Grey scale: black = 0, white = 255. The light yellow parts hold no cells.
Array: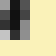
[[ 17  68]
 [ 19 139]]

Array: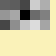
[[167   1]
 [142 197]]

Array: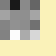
[[143 143]
 [145 141]]

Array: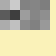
[[ 62 157]
 [192 139]]

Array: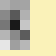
[[ 89 177]
 [ 25 198]]

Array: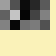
[[196   5]
 [  7 113]]

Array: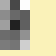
[[105  93]
 [ 33  96]]

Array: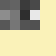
[[120  46]
 [118  83]]
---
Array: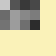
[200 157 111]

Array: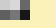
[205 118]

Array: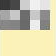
[ 56 199 106]

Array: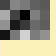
[ 68  66  57 124]

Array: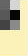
[100   6]

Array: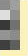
[139 143]
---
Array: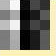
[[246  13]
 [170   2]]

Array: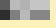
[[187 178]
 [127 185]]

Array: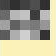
[[ 48  65]
 [183 194]]

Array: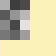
[[ 62  74]
 [149 184]]

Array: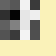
[[ 87 242]
 [  4 230]]

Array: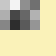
[[243 143]
 [ 71 103]]
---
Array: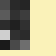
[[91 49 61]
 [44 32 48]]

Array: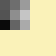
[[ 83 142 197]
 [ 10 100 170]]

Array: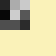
[[  7 205  87]
 [ 78  80  43]]

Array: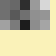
[[112  89 112]
 [161 123  28]]

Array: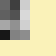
[[ 96  82 217]
 [167 145 208]]

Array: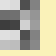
[[110 112 170]
 [ 61  67 209]]

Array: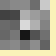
[[ 65  70 175]
 [106 100 217]]

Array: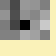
[[147  78 145]
 [124  67   1]]
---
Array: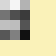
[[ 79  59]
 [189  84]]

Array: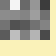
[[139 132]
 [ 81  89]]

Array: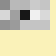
[[160  23]
 [155 197]]

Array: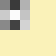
[[251 196]
 [ 66 211]]

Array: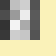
[[154 236]
 [243 170]]

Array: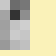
[[ 51 142]
 [195 207]]

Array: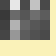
[[106  86]
 [178 101]]
